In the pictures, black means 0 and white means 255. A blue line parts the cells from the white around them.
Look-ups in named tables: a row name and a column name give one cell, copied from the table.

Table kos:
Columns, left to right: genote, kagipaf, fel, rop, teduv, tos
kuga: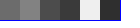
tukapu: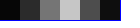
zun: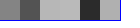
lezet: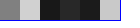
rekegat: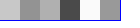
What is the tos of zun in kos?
176
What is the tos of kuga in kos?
47
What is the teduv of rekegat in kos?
250
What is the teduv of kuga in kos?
239
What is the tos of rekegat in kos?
153
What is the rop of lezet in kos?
40
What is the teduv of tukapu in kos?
77
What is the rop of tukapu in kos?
198

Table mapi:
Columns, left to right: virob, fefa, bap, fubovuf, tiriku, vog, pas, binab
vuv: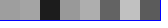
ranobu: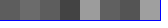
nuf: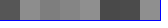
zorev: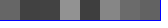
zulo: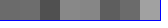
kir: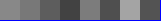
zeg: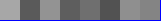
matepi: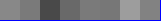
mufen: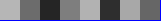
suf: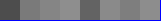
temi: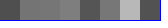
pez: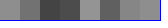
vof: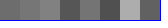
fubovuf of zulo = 136
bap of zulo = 80
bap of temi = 118
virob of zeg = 167
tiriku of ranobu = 156
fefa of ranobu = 107
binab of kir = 83
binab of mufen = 102
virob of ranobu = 93
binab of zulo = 161
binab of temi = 82
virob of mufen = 182

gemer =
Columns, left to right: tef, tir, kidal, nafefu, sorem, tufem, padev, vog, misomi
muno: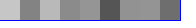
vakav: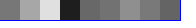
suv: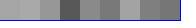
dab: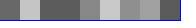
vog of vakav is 121
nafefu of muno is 139
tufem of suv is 120
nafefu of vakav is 30
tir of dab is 197
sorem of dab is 135
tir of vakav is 167
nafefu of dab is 92
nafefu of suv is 88
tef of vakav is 119
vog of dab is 160
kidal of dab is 92

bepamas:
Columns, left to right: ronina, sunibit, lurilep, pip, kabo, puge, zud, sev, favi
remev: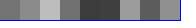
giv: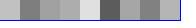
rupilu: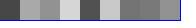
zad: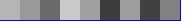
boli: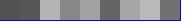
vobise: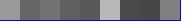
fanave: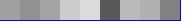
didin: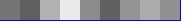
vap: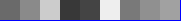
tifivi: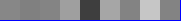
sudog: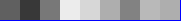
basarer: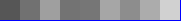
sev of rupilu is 120
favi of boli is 113
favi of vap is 161
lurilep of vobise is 115
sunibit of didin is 96
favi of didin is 144
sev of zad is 65
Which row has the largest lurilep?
vap

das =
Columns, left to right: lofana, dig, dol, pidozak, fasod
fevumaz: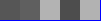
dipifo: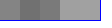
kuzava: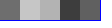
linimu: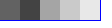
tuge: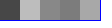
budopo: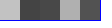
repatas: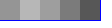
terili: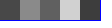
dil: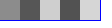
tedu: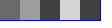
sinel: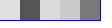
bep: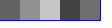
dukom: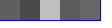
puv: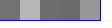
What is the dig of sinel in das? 84
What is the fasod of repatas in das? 87
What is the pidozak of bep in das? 66
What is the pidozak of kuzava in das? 61
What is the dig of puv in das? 183
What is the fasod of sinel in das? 121
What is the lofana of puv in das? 114
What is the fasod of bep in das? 110
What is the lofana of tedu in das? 105
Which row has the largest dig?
kuzava

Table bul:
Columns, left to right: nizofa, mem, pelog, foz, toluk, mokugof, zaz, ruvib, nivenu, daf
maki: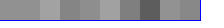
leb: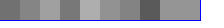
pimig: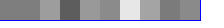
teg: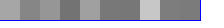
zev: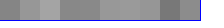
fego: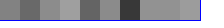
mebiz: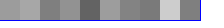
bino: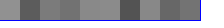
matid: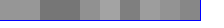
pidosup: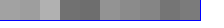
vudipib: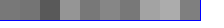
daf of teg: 123
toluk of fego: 100
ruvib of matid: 157
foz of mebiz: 146
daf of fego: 156
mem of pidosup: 158
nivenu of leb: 149
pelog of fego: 140
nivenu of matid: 147
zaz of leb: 131
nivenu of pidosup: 117
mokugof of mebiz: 157
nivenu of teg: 125
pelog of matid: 118
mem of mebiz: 167
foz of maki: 133
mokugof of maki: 161
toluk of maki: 142
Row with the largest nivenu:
mebiz

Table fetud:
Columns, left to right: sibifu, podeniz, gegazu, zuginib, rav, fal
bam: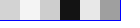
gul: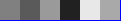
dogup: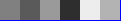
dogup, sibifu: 128
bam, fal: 159
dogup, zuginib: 46
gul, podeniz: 90
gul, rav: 232
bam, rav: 232
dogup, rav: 237
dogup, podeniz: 90
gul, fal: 169

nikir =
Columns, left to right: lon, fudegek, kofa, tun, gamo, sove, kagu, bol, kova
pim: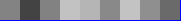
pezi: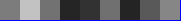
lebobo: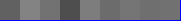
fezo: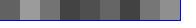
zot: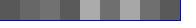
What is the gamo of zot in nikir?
171
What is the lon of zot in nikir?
88
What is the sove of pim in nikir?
137
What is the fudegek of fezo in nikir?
155
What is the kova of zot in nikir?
89
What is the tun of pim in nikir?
194
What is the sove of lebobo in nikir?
108
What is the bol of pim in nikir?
143
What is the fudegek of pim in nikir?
67
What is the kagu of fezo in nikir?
66
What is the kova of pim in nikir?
106
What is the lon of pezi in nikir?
124
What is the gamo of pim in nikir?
181
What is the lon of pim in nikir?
131
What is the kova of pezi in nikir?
134
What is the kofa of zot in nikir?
113
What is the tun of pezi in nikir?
37
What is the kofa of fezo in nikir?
115
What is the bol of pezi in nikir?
89
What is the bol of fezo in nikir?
118
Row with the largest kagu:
pim

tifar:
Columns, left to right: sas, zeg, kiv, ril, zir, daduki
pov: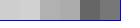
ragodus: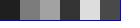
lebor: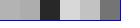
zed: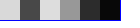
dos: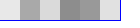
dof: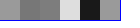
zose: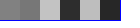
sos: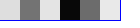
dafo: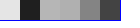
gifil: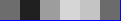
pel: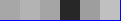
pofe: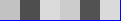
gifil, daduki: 107
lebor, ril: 216
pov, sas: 206
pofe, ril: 204
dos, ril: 141
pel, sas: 167
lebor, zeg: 173
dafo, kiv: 182
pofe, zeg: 78
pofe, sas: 194
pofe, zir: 82
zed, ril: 152

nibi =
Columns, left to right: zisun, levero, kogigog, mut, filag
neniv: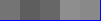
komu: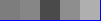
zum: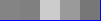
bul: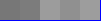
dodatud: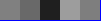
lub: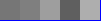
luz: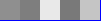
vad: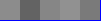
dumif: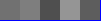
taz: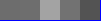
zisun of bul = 119
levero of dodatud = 105
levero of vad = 99
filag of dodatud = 126
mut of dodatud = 157
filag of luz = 197
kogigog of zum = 204
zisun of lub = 118
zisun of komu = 125
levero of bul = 124
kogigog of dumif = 79
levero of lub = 127
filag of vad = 122
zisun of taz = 109
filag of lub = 174

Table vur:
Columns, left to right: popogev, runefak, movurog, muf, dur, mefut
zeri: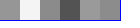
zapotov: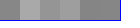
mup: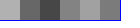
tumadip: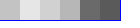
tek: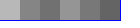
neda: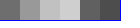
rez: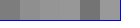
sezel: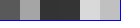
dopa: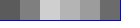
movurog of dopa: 207
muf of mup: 131
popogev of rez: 125
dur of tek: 120
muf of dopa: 180
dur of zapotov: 133
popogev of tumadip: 195
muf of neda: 207
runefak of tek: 133
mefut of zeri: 140
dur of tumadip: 106
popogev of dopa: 91
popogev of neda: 110
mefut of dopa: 107
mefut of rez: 153
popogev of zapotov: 135

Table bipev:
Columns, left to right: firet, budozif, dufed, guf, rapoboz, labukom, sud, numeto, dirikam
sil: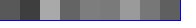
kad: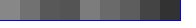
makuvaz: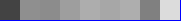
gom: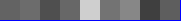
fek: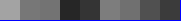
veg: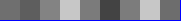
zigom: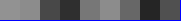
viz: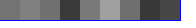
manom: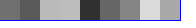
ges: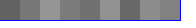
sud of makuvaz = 174
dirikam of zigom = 80
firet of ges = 98
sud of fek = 112
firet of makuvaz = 67
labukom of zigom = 140
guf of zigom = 47
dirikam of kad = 50
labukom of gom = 115
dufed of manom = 186
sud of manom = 133
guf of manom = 189
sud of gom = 135
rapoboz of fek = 52
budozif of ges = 119
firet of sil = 88
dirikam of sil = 95
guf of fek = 38
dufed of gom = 79
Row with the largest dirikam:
makuvaz

